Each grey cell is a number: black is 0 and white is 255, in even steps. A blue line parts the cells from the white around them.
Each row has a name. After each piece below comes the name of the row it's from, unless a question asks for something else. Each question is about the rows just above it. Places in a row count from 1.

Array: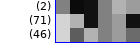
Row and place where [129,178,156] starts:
(2), 4
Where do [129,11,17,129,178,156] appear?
(2)
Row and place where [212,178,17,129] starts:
(71), 1
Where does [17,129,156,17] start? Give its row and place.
(71), 3

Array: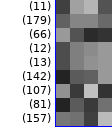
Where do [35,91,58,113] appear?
(81)
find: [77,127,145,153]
(13)

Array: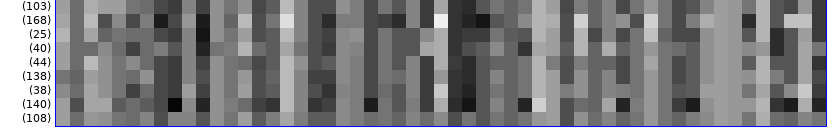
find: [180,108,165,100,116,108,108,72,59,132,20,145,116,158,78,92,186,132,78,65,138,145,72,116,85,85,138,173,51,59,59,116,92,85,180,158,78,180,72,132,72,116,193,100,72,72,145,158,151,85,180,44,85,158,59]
(25)
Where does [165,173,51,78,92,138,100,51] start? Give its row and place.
(40), 27
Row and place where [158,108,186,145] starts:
(44), 1
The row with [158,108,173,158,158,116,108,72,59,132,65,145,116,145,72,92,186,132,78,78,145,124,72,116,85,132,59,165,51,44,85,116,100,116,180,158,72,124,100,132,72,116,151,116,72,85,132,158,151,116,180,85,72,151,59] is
(103)
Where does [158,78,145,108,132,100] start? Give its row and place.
(108), 36

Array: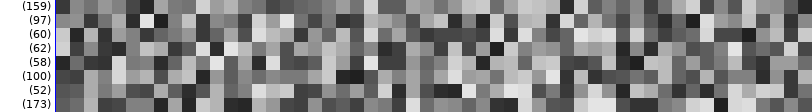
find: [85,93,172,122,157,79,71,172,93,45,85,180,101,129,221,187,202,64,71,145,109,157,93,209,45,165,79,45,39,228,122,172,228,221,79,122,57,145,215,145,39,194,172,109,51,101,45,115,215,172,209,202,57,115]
(52)
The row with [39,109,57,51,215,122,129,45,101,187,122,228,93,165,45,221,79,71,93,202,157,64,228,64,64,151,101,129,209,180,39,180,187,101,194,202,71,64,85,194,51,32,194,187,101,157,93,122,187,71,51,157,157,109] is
(58)
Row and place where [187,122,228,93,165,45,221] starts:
(58), 10
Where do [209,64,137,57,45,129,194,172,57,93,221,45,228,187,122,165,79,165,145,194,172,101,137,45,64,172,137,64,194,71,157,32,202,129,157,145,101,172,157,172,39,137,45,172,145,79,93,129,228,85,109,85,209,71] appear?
(62)

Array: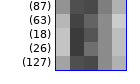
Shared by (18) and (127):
[139]
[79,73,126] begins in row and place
(87), 2
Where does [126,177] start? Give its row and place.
(87), 4

